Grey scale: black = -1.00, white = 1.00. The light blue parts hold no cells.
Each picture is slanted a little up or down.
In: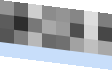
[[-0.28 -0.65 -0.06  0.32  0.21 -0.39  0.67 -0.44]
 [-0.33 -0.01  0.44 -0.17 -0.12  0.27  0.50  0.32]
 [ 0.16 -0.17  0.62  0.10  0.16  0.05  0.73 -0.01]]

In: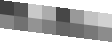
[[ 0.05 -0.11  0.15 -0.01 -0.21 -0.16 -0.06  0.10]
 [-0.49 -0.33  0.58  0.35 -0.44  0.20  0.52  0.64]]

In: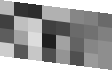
[[ 0.44 -0.60 -0.65  0.39  0.39  0.05  0.00 -0.17]
 [ 0.61 -0.32  0.56 -0.38  0.16 -0.38  0.21  0.11]
 [-0.50  0.50  0.61 -0.50 -0.44 -0.17 -0.11  0.00]
 [-0.27  0.27  0.73 -0.76  0.27 -0.22  0.05  0.11]]

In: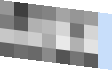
[[-0.23 -0.13 -0.18  0.08 -0.34 -0.08 -0.28]
 [ 0.18 -0.51 -0.03  0.03  0.29  0.18  0.23]
 [-0.03 -0.28  0.39  0.45  0.67 -0.08  0.67]
 [ 0.56  0.50  0.61  0.34  0.83  0.39  0.77]]

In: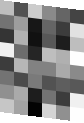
[[ 0.55  0.28 -0.98  0.66  0.13  0.99]
 [-0.59  0.38 -0.87 -0.31 -0.77  0.49]
 [-0.10  0.23 -0.82 -0.21 -0.53  0.77]
 [ 0.13  0.33 -0.77 -0.10 -0.53  0.88]
 [ 0.88 -0.15 -0.71  0.49  0.38  0.99]
 [-0.10 -0.41 -0.04 -0.36 -0.26 -0.31]
 [-0.53  0.43  0.02  0.02  0.33  0.08]
 [ 0.49 -0.36  0.60  0.08 -0.21 -0.47]]

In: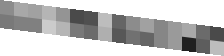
[[-0.05  0.00  0.00  0.59  0.42 -0.05 -0.16  0.37 -0.32 -0.11 -0.21  0.05
   0.21 -0.75 -0.27  0.48]
 [ 0.10  0.32  0.26  0.42  0.16 -0.42 -0.37  0.48 -0.21  0.10  0.26  0.05
   0.21  0.32 -0.16 -0.42]]
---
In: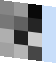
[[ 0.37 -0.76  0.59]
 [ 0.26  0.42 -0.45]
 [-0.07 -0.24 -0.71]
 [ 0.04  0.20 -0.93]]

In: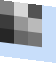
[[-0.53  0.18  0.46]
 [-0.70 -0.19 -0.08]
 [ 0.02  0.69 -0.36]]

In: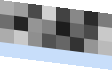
[[-0.14 -0.72  0.17  0.02 -0.77 -0.20 -0.42  0.58]
 [ 0.35  0.58  0.12 -0.36 -0.20 -0.60  0.17  0.46]
 [ 0.35  0.23 -0.42  0.64 -0.48  0.07 -0.66 -0.03]]

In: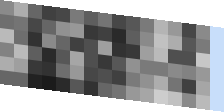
[[ 0.08  0.36 -0.20 -0.50 -0.44 -0.04 -0.26 -0.09 -0.44 -0.32 -0.04  0.41
   0.19 -0.44  0.08]
 [ 0.02  0.46 -0.26 -0.67 -0.32  0.30 -0.38 -0.56 -0.32  0.14 -0.04 -0.04
   0.08  0.02  0.19]
 [-0.14 -0.09 -0.44 -0.20  0.14  0.19 -0.56 -0.50 -0.67 -0.26  0.08  0.51
   0.36 -0.32 -0.04]
 [ 0.36  0.25 -0.56 -0.61 -0.14  0.19 -0.44 -0.38 -0.50 -0.04  0.14  0.36
  -0.09 -0.50  0.30]
 [ 0.46 -0.14 -0.61  0.08 -0.20 -0.50 -0.38  0.25 -0.61 -0.56  0.25  0.46
  -0.38 -0.38  0.56]
 [-0.20 -0.20 -0.73 -0.79 -0.67 -0.32 -0.61 -0.20 -0.09  0.19  0.30  0.61
   0.51  0.08  0.46]]

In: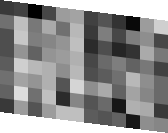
[[-0.28  0.62  0.44  0.38  0.11  0.44 -0.39 -0.28 -0.12  0.44  0.11 -0.17]
 [-0.12  0.28  0.16  0.38 -0.34  0.67  0.11  0.33 -0.23  0.28  0.05 -0.17]
 [-0.39  0.56 -0.01  0.05  0.16  0.50 -0.66 -0.39 -0.71 -0.60  0.33 -0.06]
 [-0.12  0.50 -0.06  0.33 -0.12  0.44 -0.55 -0.01 -0.44 -0.01  0.11 -0.44]
 [-0.23  0.73 -0.12  0.50 -0.66  0.05 -0.34 -0.17 -0.82  0.38  0.33 -0.55]
 [-0.39  0.16 -0.23  0.16  0.22  0.38 -0.44 -0.17 -0.01 -0.23 -0.06 -0.49]
 [-0.55  0.22 -0.34  0.22  0.50  0.50 -0.28 -0.34 -0.23 -0.82  0.11  0.05]
 [-0.55 -0.49 -0.99 -0.44  0.22  0.28 -0.49 -0.34 -0.60 -0.93  0.22  0.62]]

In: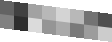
[[ 0.01 -0.65  0.72  0.17  0.33 -0.04  0.22  0.60]
 [-0.22 -0.49  0.27  0.44  0.66  0.44 -0.10 -0.38]]
